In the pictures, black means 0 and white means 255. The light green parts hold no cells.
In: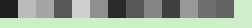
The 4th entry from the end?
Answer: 64
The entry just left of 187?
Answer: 31
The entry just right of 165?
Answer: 87
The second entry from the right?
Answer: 111

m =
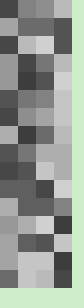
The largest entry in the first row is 186
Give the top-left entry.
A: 71
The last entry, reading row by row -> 71
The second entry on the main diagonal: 107
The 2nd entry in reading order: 130
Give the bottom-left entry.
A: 107
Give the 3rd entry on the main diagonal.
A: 208

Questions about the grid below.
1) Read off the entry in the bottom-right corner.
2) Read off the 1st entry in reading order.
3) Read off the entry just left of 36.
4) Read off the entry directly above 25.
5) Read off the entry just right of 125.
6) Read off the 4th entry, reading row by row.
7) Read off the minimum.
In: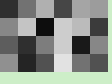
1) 81
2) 47
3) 144
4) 187
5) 205
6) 70
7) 13

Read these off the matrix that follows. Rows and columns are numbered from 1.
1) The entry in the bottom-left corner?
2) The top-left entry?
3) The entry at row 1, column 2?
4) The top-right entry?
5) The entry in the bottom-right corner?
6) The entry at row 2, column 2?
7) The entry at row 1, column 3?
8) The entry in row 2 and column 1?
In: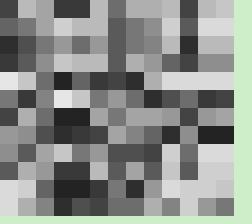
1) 218
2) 67
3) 186
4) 198
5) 119
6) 119
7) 164
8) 100

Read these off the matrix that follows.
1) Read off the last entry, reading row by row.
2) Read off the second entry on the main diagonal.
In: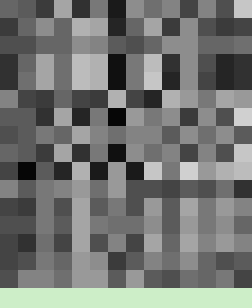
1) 68
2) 102

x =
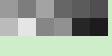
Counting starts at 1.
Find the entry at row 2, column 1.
187
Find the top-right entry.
79
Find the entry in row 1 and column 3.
163
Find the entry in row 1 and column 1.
154

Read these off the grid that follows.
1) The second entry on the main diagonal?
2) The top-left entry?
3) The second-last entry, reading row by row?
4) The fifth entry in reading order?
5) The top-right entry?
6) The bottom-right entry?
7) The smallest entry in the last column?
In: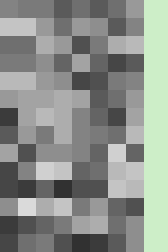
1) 196
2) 131
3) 90
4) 111
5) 153
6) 142
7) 80

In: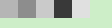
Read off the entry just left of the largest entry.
57
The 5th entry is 224
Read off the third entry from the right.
202

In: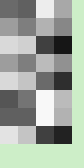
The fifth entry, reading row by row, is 157
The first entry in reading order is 106
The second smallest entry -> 34
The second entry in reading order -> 96
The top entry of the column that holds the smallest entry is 168
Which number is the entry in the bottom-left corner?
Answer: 227
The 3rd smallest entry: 46
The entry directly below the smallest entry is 145
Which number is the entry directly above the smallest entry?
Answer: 135
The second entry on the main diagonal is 126
